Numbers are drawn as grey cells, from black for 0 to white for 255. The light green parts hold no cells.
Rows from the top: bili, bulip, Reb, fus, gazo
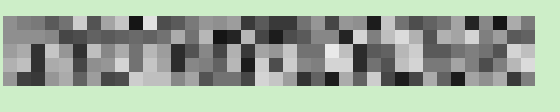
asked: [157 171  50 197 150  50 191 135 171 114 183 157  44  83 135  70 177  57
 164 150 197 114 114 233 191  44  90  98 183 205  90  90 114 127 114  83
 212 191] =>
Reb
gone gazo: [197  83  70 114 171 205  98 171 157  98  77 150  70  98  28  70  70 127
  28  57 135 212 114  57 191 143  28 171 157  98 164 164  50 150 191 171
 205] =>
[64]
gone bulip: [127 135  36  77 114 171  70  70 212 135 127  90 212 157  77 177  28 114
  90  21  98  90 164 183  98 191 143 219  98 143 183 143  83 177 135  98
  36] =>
[106]

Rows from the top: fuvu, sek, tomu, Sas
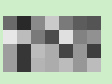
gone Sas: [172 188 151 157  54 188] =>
[180]
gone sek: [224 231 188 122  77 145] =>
[130]
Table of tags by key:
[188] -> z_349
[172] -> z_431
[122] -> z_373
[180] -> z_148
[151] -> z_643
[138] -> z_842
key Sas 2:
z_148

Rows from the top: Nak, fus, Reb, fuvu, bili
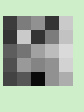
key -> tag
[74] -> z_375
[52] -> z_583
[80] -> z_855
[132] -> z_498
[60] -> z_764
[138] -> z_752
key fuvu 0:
z_855
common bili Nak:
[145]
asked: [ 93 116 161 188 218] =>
Reb
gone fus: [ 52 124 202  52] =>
[194]
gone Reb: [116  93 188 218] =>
[161]
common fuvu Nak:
[145]
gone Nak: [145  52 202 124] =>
[60]

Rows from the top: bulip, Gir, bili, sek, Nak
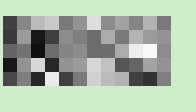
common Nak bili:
[236]
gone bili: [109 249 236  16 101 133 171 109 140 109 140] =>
[115]
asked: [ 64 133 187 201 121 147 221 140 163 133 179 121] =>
bulip
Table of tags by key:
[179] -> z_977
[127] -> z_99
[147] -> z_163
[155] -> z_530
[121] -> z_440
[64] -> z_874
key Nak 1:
z_99
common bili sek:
[101]

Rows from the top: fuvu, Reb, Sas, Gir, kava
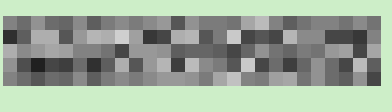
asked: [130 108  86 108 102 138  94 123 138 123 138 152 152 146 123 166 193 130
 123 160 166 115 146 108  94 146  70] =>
kava
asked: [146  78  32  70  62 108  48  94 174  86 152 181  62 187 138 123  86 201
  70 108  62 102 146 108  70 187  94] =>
Gir
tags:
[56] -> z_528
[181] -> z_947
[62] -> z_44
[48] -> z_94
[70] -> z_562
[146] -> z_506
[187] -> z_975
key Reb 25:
z_528
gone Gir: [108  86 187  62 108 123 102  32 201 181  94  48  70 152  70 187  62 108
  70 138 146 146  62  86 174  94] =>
[78]

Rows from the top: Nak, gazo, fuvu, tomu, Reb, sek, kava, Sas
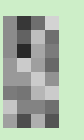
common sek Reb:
[203]
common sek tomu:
[203]
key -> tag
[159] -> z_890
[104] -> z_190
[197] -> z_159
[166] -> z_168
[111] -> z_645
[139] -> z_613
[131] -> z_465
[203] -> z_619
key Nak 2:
z_645

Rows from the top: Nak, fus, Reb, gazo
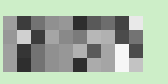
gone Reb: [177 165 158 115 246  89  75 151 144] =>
[53]
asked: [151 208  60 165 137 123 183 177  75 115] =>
fus
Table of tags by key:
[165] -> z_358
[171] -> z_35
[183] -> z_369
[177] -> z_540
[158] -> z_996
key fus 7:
z_540
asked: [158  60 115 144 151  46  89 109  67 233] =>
Nak
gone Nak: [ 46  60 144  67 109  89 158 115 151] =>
[233]
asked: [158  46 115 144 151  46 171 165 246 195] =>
gazo

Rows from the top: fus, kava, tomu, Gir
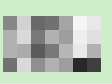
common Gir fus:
[113]
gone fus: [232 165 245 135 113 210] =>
[105]
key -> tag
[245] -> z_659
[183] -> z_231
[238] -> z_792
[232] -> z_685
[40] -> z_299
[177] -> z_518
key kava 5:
z_792
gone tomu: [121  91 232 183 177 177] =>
[171]
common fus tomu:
[232]
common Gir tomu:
[177]
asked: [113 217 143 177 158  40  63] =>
Gir

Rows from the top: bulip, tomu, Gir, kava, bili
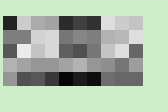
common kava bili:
[150]
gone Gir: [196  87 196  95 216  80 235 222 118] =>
[103]
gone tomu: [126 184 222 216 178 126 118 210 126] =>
[134]
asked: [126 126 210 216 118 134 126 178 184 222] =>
tomu
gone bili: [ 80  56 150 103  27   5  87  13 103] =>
[110]
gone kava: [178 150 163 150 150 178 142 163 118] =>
[157]

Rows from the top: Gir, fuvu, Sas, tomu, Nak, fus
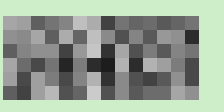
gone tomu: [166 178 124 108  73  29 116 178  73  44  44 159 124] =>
[37]
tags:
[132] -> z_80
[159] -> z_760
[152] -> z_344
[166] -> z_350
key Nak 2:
z_760
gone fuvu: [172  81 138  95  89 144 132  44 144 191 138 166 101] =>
[152]
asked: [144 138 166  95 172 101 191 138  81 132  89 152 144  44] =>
fuvu
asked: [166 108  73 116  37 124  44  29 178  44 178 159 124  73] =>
tomu

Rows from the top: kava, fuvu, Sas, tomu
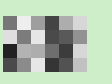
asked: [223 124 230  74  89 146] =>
fuvu
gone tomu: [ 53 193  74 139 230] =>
[82]

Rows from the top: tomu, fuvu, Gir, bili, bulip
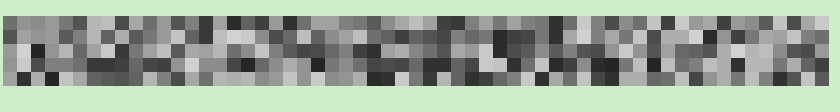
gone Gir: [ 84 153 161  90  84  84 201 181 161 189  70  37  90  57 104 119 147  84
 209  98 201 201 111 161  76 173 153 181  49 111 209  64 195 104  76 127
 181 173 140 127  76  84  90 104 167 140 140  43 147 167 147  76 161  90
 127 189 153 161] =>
[133]
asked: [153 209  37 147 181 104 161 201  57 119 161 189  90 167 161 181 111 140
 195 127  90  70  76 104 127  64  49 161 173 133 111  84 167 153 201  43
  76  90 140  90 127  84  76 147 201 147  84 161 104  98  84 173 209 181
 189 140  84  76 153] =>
Gir
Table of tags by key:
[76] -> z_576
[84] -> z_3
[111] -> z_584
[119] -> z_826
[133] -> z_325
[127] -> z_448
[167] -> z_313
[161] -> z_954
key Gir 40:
z_448
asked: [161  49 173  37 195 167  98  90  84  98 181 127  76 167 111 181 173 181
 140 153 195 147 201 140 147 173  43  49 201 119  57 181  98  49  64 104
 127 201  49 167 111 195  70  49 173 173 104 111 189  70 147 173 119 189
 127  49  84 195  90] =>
bulip
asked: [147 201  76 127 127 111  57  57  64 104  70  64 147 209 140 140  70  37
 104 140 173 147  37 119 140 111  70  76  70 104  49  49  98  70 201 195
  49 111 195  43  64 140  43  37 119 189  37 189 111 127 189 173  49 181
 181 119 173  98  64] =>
bili

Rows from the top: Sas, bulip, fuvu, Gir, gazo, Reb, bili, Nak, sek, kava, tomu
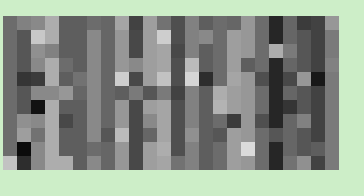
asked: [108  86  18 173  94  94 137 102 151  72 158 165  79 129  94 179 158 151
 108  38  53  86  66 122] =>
bili
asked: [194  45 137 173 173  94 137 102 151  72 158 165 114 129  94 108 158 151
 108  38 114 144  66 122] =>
tomu

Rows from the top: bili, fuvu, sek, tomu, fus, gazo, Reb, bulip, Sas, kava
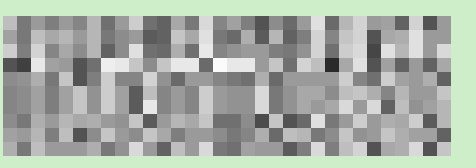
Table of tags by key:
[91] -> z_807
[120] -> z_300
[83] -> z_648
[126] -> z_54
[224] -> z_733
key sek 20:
z_300
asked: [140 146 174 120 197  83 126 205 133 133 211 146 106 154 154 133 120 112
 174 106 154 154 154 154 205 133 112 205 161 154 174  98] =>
fus
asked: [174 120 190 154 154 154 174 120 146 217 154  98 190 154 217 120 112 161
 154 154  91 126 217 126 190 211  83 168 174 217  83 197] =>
kava

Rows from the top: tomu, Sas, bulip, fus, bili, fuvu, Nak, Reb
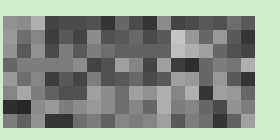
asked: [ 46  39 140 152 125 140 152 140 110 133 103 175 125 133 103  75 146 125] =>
Nak
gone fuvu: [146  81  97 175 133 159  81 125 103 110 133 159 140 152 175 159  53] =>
[167]
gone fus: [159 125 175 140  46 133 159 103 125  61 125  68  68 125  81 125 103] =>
[117]
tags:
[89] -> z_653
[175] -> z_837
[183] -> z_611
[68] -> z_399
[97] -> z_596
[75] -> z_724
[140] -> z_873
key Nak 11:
z_837

